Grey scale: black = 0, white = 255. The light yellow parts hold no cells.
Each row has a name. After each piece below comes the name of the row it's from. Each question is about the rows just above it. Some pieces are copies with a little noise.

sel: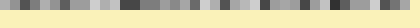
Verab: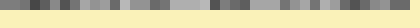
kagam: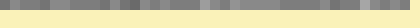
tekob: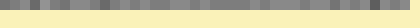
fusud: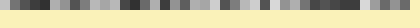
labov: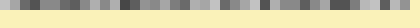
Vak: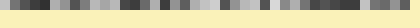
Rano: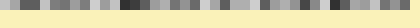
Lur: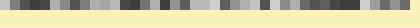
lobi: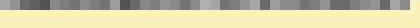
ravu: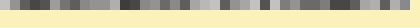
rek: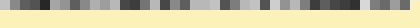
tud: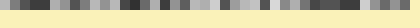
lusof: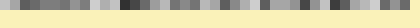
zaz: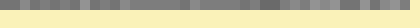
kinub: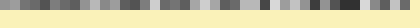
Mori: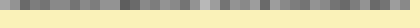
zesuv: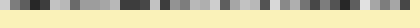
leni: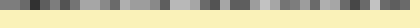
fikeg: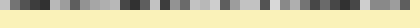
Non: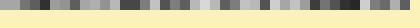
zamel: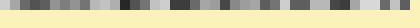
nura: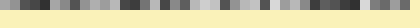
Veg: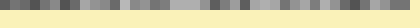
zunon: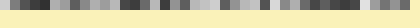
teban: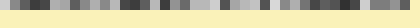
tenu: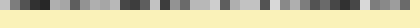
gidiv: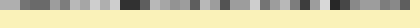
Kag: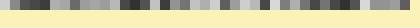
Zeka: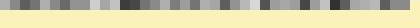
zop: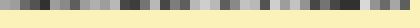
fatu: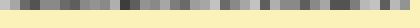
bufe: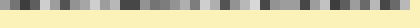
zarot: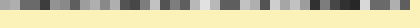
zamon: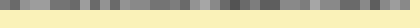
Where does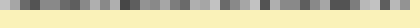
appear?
labov
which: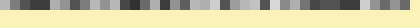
tud

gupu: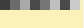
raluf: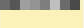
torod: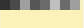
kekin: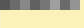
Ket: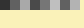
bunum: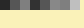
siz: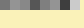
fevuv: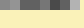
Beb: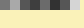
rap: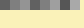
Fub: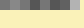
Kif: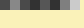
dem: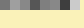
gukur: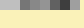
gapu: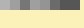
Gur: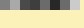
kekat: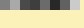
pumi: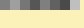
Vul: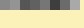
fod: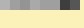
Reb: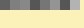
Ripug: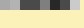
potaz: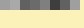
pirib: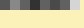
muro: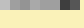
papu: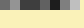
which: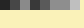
bunum
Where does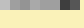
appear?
muro

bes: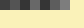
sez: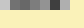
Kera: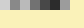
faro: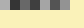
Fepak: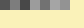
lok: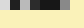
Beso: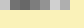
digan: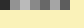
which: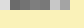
Beso
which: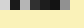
lok
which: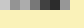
Kera

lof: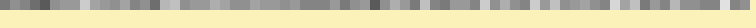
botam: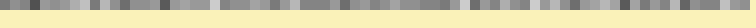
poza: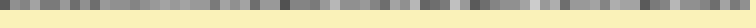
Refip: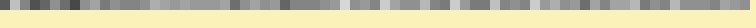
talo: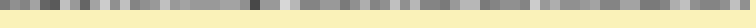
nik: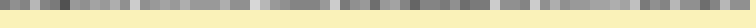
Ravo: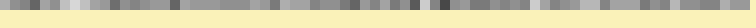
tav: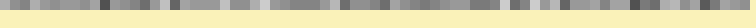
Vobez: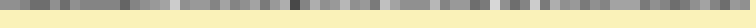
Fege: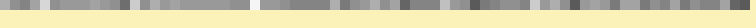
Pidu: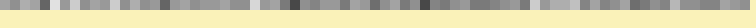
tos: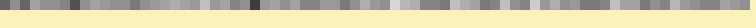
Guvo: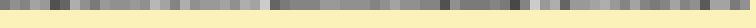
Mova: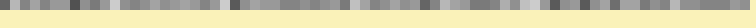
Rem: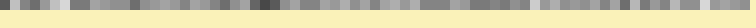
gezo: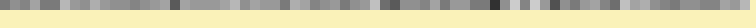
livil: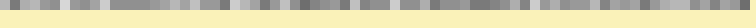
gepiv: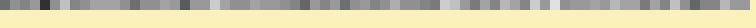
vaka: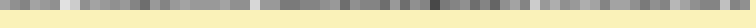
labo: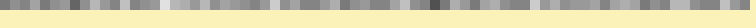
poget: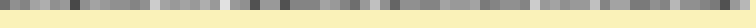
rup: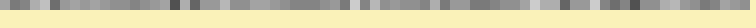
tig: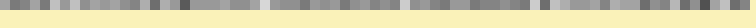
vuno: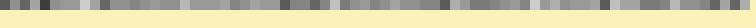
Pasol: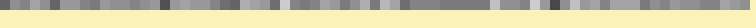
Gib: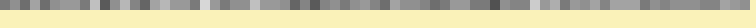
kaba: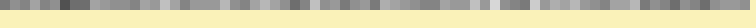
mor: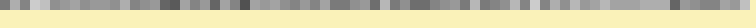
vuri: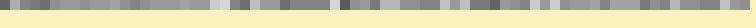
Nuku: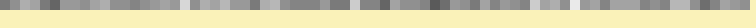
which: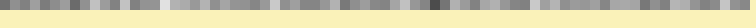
labo
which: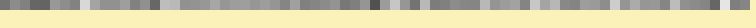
lof

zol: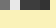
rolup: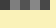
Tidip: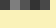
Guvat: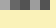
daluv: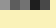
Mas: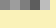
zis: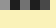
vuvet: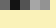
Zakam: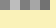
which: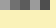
Guvat
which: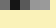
vuvet
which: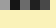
zis
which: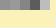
Mas

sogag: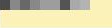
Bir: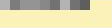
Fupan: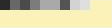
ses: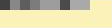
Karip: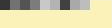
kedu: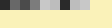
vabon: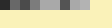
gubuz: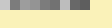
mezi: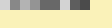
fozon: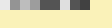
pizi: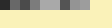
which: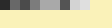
Fupan
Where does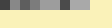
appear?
ses
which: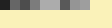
pizi
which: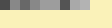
sogag
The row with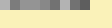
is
Bir
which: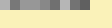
Bir

